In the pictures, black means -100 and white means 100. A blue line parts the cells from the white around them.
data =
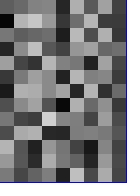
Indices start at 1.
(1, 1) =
-26
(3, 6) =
45
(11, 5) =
-8
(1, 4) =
4
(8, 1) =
-38
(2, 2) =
41
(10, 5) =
-70
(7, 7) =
41
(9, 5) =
4
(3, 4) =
-14
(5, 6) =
-7
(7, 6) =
-70
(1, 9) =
-49
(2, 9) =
-54
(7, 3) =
35
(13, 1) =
-4
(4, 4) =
-32
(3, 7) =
-39
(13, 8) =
34
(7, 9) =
-16
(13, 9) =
-46
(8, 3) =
27
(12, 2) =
-32
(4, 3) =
49
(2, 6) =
-14
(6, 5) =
-73
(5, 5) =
1
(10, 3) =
39
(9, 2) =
-46
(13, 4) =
-1
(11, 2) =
-33
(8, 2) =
8

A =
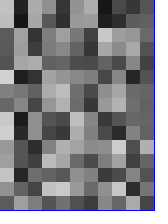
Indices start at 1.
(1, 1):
51
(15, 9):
-19
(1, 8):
-83
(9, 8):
-56
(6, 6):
7
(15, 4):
-34
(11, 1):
19
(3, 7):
-49
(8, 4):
18
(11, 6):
28
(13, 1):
53
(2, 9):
-64
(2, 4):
-32
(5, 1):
-35
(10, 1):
62
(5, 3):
35
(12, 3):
-50
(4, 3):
-52
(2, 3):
31
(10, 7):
0
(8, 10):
-14
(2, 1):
48
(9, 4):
-34
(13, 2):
-70
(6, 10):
-70
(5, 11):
-48
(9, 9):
-34
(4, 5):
7
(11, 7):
9
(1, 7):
36
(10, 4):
-46
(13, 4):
-22
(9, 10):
-19
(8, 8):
19
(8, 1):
-19

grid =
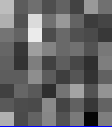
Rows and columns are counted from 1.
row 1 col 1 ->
48
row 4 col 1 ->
-20
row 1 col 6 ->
-48
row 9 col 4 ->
6
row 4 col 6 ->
-11
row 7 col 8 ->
15
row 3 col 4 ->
-40
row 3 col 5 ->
-18
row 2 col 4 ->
-11
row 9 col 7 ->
-95
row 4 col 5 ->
-18
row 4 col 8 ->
-6
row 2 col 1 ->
37
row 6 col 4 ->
-28
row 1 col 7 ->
20
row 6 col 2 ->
-27
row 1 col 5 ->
-23
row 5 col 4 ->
-49
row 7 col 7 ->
-35
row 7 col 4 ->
-64
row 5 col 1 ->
-25

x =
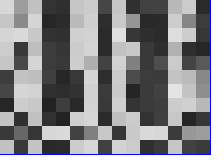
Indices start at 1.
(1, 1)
69
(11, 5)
-66
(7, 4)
-62
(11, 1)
51
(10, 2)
-19
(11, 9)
65
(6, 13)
53
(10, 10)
58
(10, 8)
56
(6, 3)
49
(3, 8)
-67
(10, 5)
71
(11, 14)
-49
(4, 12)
-64
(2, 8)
-65
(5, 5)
-56
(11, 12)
-55
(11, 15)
-54
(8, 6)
-68
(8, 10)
-59
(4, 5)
-58
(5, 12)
-39
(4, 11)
-55
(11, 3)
54
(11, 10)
59
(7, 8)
-54
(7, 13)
79
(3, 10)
-57
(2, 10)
17
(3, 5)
-62
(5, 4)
-53
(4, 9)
52
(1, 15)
-66
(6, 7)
67
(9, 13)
56
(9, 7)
68

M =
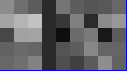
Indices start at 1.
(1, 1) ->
10
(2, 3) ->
52
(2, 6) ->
0
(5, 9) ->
-23
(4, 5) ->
-34
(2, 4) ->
-67
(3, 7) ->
-4
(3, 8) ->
-81
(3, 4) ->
-67
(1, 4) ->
-67
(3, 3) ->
28
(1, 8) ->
-31
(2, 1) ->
29
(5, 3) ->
2
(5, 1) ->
-19
